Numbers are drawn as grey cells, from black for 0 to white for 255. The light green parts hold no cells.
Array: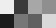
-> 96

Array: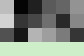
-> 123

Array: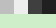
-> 63

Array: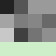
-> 116

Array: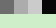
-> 203

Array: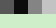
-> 132

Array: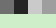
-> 202

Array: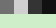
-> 52

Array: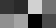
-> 2
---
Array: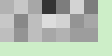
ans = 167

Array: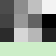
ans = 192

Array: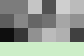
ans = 197

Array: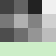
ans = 34

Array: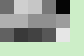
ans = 198

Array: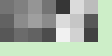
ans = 149
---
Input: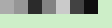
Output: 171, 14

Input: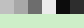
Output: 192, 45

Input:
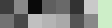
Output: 61, 136

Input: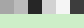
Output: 166, 61

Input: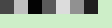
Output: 70, 31

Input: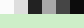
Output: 251, 12
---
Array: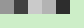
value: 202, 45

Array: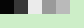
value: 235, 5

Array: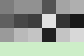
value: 225, 24

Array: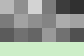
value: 211, 48

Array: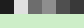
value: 224, 29

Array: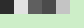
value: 226, 44

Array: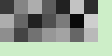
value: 206, 10
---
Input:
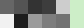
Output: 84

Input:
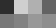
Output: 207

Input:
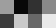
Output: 8

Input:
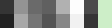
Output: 147

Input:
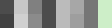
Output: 199

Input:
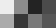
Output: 140

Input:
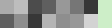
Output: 189

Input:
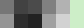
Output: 66

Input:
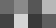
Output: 138

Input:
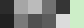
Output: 166
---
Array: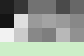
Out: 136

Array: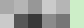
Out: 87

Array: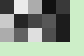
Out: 97

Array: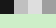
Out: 23

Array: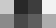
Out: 138

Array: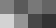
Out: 211

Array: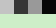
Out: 195

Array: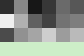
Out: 165

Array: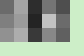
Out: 173
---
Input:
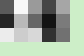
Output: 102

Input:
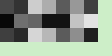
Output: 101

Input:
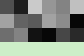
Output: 90

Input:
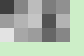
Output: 197

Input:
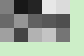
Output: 96

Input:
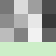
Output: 231
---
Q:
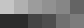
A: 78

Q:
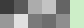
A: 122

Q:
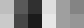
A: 231

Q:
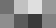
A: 91

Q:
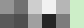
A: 160

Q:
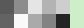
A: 170

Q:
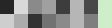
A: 138
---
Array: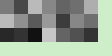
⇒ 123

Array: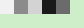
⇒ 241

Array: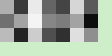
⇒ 175

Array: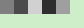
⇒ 127

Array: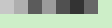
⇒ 199

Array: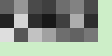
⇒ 98

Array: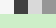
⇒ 246

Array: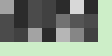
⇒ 163
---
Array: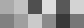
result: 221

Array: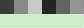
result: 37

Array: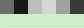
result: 214

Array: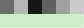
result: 97

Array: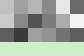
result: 137

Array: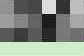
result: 220

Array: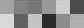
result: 151

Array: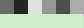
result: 150

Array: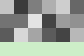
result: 175

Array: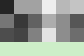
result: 238
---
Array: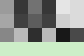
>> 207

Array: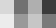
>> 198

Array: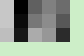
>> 140

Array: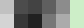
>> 119

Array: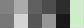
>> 150

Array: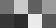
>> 234

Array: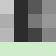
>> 120
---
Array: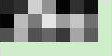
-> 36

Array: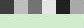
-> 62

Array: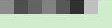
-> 139

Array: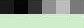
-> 26

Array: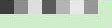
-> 61

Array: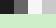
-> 28

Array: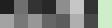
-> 31

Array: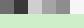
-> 110
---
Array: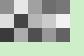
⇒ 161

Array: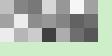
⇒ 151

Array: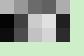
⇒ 107

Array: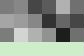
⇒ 91

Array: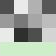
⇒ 234

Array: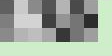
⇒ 180

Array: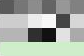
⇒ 100

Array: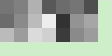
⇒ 108

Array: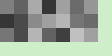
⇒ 160

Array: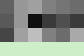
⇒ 128
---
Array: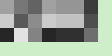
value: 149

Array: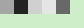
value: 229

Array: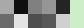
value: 150

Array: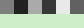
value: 233

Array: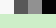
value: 145

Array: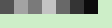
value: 52

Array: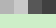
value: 87

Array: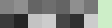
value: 143

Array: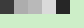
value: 218

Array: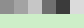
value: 59
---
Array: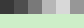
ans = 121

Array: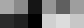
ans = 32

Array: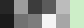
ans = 60

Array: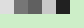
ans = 118

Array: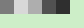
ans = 123

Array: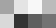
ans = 115

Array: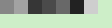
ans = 74

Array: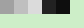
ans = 161

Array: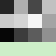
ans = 60
